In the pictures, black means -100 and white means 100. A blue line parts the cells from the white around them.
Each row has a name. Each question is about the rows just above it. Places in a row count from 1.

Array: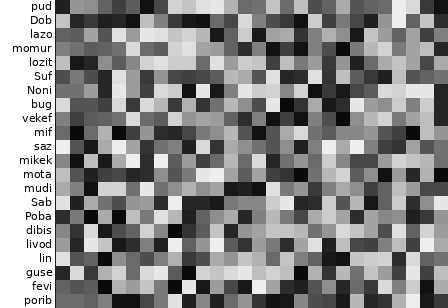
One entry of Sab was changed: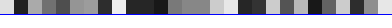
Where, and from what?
19, [-65]
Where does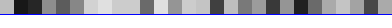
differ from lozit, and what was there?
13, [22]
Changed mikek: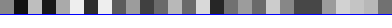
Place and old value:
18, [17]

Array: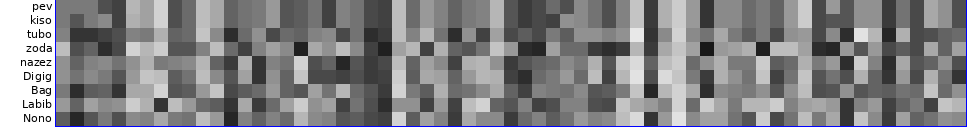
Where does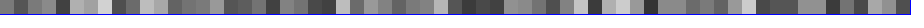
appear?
kiso
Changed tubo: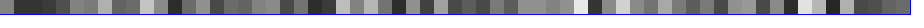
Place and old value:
4, [-49]
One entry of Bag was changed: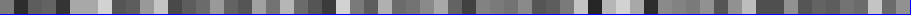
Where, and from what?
56, [-33]
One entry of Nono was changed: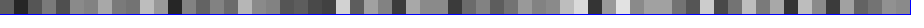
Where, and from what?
58, [54]

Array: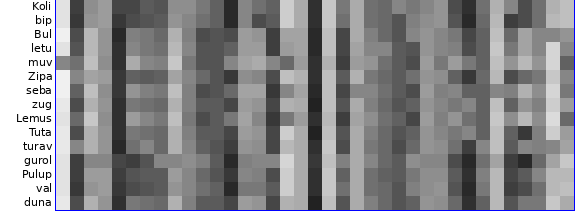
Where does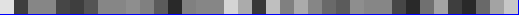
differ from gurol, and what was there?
29, [-40]
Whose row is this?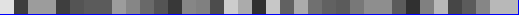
Pulup
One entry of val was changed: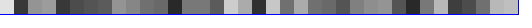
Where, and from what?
12, [-24]
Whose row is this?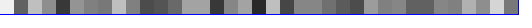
seba
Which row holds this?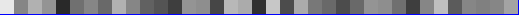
turav

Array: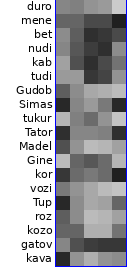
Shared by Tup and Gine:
[-21]
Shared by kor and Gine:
[-16]
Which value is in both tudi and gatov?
[-57]

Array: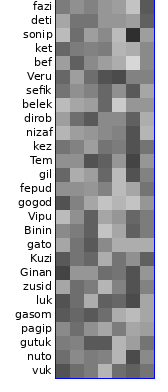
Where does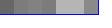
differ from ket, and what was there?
6, [36]
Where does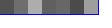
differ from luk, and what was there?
7, [30]

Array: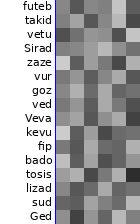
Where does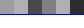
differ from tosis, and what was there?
4, [-5]
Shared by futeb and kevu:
[-27]
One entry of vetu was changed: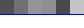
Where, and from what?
5, [-37]

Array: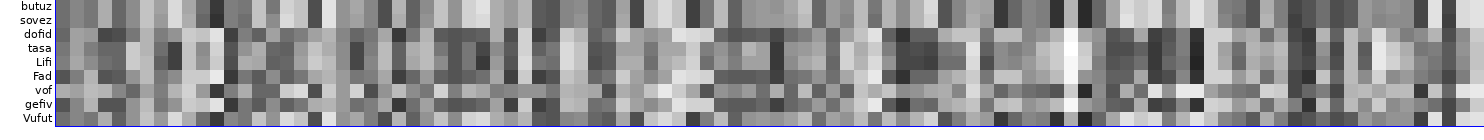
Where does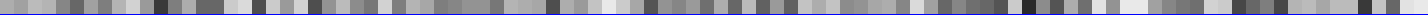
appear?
vof
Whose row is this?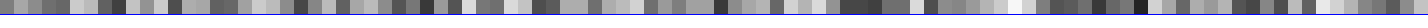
Lifi
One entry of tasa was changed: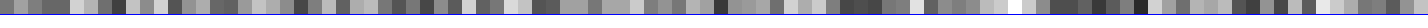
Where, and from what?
6, [59]

